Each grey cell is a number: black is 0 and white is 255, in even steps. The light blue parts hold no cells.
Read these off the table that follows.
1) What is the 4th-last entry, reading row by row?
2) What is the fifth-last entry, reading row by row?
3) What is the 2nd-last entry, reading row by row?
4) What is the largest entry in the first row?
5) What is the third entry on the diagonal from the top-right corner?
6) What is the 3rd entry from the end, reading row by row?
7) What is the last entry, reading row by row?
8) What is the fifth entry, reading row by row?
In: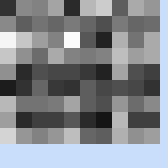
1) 94
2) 102
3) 144
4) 204
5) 176
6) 176
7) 158
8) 42

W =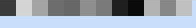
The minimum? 10
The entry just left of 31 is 122

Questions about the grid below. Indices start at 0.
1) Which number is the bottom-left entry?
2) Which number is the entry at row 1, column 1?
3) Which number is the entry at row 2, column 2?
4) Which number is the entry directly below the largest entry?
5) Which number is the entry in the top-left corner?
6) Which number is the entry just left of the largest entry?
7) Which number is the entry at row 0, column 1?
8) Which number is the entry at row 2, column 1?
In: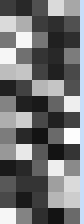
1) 246
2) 174
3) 118
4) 52
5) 60
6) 106
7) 40
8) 246
